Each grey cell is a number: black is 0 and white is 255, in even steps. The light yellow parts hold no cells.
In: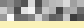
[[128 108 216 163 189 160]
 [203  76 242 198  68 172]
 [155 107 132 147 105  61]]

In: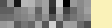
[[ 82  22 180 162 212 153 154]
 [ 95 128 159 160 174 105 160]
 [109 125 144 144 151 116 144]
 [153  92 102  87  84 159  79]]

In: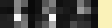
[[ 29 137   9  86  16  25  60]
 [ 17 133   9 123  36  20 113]
 [ 32 249  16  47  21  32  28]
 [ 34  95  13  89  22  75  47]]

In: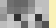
[[181 102 136 191]
 [160 112 153 191]
 [144  47 209 183]
 [189 191 196  82]]

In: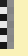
[[ 34]
 [234]
 [ 22]
 [230]
 [ 22]
 [229]
 [ 21]]

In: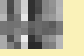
[[164 144  48 132 178]
 [165 143  48 133 182]
 [183 119  50 144 178]
 [117 115  98 101 122]
 [117 132  87  97 121]
 [171 138  50 135 182]
 [170  93  41 120 181]]

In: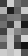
[[ 62 114]
 [178  95]
 [ 91 123]
 [111 188]
 [ 65 134]
 [140  87]
 [ 94  58]
 [205 213]]

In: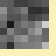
[[ 95  64  74  89]
 [144 100  49  58]
 [120  82  64  87]
 [104  98 110 206]
 [ 65 100 134 101]
 [113 136 115 106]
 [ 97 115 124 183]]

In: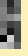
[[117 106]
 [130  94]
 [127 161]
 [102  77]
 [125  70]
 [  3  68]
 [190 102]]
